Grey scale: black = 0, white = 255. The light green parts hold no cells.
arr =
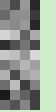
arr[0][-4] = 127
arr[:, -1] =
[39, 57, 38, 171, 69, 215, 159, 176, 129, 63, 64]
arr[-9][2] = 153
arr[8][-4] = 109
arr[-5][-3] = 146
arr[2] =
[147, 138, 153, 38]
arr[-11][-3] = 75
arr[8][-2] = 61
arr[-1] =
[109, 83, 133, 64]
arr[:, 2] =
[152, 143, 153, 97, 117, 151, 182, 159, 61, 97, 133]
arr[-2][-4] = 25

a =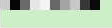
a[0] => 205
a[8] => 55
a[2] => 106
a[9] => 10

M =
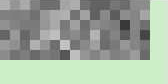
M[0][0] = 176
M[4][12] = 150
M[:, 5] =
[111, 170, 169, 190, 111, 117]
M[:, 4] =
[110, 152, 150, 176, 149, 125]
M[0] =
[176, 149, 169, 128, 110, 111, 164, 173, 113, 98, 98, 118, 109, 138, 141]
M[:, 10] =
[98, 137, 132, 113, 109, 150]
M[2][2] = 123
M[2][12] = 57
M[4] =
[153, 144, 112, 176, 149, 111, 193, 116, 136, 159, 109, 121, 150, 132, 117]
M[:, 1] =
[149, 125, 130, 153, 144, 114]
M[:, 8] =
[113, 162, 112, 118, 136, 148]
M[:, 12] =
[109, 141, 57, 92, 150, 133]
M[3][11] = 132
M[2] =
[144, 130, 123, 123, 150, 169, 122, 160, 112, 141, 132, 125, 57, 135, 111]
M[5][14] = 106
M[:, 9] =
[98, 98, 141, 180, 159, 131]
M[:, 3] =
[128, 113, 123, 125, 176, 106]

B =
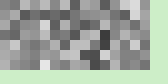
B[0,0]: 133
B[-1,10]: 103
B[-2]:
[171, 161, 141, 129, 157, 150, 191, 196, 82, 78, 209, 161, 130, 129, 146]
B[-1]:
[178, 146, 134, 122, 230, 143, 127, 167, 157, 75, 103, 180, 127, 138, 116]
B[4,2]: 135
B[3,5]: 114
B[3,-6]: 186
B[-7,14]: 149
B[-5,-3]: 147
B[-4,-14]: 103
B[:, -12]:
[153, 112, 143, 149, 119, 129, 122]
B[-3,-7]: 190
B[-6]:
[148, 170, 90, 112, 95, 106, 90, 118, 140, 144, 149, 116, 95, 213, 165]
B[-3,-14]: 199
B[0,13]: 219
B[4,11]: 178
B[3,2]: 156
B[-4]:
[115, 103, 156, 149, 187, 114, 124, 87, 173, 186, 60, 135, 179, 151, 139]
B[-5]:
[168, 111, 139, 143, 213, 95, 176, 116, 90, 109, 183, 131, 147, 113, 158]
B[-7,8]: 168
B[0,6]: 186
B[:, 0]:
[133, 148, 168, 115, 166, 171, 178]
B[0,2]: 184
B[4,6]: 101
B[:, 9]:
[156, 144, 109, 186, 122, 78, 75]
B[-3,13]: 204

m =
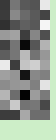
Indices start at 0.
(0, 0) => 57
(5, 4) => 151
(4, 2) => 9
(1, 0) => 59
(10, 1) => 201
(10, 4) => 72
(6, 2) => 196
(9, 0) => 181
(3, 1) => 162
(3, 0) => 154
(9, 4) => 122
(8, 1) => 150
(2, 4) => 245
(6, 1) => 61
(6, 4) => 163
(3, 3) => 134
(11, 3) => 109
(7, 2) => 20
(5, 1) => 118

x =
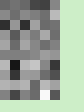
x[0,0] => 104
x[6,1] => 22
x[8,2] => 179
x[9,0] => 130
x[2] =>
[47, 150, 47, 161, 107, 114]
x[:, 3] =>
[70, 126, 161, 124, 135, 136, 197, 153, 104, 107]
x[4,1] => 107
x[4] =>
[165, 107, 165, 135, 111, 129]
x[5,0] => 128
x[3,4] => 169
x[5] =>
[128, 127, 128, 136, 157, 149]
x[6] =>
[184, 22, 184, 197, 135, 55]
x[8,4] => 184
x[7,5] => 80
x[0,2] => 104
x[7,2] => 156
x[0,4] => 65
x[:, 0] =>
[104, 137, 47, 150, 165, 128, 184, 156, 179, 130]

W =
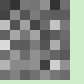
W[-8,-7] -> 74
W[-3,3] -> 145
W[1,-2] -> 93
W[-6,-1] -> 120
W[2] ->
[191, 82, 161, 69, 108, 195, 120]
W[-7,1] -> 137
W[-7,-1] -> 93
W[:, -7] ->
[74, 67, 191, 97, 217, 110, 179, 111]
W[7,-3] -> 142
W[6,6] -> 144
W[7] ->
[111, 130, 97, 114, 142, 119, 108]
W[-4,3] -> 123
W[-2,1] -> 137
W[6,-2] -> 207
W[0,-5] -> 121
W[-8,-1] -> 110
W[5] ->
[110, 153, 108, 145, 120, 100, 89]
